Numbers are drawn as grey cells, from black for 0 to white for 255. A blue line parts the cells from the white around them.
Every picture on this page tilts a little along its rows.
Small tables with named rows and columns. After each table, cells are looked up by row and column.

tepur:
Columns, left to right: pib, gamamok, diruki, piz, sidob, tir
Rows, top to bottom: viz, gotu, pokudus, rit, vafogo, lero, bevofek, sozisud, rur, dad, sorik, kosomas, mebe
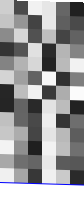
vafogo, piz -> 35
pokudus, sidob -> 68
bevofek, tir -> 251
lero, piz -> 247
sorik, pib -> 243
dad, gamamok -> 173
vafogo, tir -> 242
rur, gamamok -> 101
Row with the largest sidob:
mebe

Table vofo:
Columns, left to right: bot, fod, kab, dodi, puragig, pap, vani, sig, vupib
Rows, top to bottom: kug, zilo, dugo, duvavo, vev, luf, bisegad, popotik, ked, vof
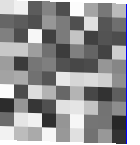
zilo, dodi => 151
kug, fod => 240
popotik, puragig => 225
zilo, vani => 225
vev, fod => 59
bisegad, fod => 75
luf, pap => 214
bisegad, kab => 221
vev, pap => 71
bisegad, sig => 50
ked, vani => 117
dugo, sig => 83
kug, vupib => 186
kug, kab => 92
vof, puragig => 152
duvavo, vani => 100
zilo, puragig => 123

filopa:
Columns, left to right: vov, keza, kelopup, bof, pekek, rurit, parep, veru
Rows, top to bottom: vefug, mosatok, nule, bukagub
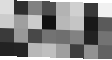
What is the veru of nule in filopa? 115
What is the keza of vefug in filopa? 46
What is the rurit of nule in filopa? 130
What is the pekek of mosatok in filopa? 184
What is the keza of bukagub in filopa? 36
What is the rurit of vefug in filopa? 208
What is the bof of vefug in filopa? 77
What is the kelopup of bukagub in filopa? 183
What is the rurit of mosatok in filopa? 197
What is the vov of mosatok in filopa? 204
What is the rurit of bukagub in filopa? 62
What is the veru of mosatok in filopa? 90
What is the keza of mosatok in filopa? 159
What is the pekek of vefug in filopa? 179
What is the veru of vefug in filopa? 241
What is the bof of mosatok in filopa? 17
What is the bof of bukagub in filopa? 191
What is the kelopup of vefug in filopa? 129
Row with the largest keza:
mosatok

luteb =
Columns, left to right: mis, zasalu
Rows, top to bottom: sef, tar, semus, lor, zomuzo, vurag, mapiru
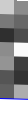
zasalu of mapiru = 173
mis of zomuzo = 148
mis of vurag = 85
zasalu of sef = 139
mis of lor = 140
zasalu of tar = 103
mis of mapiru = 96
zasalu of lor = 250
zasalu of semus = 76
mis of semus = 47
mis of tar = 121
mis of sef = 205
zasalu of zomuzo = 62

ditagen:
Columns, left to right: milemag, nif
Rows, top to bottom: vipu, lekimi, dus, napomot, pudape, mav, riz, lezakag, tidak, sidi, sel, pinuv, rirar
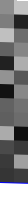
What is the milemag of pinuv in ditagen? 58
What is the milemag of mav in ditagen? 147
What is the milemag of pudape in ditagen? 33
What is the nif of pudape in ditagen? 173
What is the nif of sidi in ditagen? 14
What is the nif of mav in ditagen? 87
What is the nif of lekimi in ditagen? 34
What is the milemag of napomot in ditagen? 98
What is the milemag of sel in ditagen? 74
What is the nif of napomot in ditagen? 133
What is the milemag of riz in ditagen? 18
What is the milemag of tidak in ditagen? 95
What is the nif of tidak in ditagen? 108
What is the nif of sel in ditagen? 58
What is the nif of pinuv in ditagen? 160
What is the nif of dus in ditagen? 109
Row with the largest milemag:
dus

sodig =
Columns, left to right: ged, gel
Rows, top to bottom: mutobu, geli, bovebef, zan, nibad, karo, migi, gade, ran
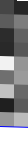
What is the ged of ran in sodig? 151
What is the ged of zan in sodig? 41
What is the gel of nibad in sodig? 149
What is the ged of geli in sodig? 92
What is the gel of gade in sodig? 91
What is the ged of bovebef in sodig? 44
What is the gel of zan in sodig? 87
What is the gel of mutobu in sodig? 38
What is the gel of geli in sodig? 124
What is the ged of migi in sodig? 193
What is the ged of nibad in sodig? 242
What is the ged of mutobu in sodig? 70
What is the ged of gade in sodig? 31
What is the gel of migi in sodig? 104
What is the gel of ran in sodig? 187
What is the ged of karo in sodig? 111
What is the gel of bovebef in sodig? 98

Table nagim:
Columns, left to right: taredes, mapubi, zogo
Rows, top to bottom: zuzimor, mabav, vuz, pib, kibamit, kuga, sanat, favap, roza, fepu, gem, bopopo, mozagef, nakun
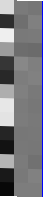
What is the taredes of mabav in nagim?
45
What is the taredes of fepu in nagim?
37
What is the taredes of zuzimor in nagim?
218
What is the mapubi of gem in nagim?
120
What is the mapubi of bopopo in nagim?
123
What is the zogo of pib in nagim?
107
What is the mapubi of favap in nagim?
123
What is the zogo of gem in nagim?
119
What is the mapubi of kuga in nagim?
125
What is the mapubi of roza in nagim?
124
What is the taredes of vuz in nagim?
239

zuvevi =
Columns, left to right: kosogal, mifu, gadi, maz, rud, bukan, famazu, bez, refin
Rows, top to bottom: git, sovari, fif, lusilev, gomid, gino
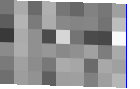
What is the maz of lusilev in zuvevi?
151
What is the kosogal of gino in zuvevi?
111
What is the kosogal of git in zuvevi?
118
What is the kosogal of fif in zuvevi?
57
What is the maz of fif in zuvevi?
75
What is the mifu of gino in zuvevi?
157
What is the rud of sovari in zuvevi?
136
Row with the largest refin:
fif

